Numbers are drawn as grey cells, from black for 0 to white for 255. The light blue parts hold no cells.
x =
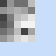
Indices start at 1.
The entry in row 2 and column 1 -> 148
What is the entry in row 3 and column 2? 124
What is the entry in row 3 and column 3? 188
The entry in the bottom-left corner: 148
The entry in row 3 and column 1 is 66
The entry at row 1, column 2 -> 148
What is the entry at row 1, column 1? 66

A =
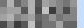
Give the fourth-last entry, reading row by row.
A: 117
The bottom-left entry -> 75
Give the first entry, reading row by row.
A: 117
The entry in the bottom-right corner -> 101
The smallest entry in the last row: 60
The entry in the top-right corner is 148
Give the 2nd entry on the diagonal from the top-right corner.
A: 75
